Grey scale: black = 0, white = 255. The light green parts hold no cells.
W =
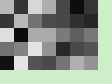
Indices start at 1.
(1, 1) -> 184
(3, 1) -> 222
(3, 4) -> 170
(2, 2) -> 184
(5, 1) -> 16
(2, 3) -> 114
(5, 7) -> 148
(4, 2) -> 131
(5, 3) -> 83
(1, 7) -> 54
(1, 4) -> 174

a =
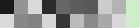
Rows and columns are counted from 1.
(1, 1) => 26
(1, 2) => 148
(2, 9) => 216
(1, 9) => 179
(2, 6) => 187
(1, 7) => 88

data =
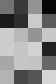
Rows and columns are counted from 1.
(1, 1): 115
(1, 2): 57
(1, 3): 148
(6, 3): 85
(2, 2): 45
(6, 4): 213
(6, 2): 70

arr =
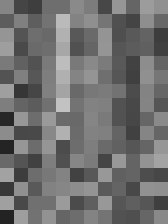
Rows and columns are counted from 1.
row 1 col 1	133
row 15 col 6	75
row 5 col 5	189
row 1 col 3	62
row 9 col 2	151
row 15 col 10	95
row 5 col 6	121
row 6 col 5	176
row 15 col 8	152
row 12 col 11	147
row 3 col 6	88
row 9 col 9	82
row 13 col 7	88
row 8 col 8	128
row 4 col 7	101
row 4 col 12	64
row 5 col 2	97
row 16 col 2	158
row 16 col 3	114
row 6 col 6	132
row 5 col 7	137
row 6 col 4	126
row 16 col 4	146
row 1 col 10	101
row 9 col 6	105
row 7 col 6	105
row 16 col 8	116
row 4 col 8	149
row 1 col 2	69
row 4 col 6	81
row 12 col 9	152
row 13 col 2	61
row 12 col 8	69
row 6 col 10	64
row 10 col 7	130
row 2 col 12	103

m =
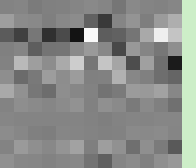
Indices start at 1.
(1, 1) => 131
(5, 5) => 170
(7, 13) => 135
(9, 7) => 130
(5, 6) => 205
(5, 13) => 27
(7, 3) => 119
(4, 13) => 142
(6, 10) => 135
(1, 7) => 137
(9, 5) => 132
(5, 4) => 141
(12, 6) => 136
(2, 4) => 127
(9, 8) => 127
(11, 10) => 111
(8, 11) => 138
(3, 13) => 196
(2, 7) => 97
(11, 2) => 154
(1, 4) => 128
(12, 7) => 115
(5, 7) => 118
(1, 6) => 133
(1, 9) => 118
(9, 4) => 132
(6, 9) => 177
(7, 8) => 115
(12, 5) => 134
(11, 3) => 143
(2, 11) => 126
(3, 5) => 75
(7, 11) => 153
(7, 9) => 122
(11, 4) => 136
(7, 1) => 169
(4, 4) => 116
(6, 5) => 141

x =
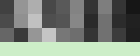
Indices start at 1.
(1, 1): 65
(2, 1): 75
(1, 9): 53
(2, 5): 84
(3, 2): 58
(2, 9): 44
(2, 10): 33
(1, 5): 89
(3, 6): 110
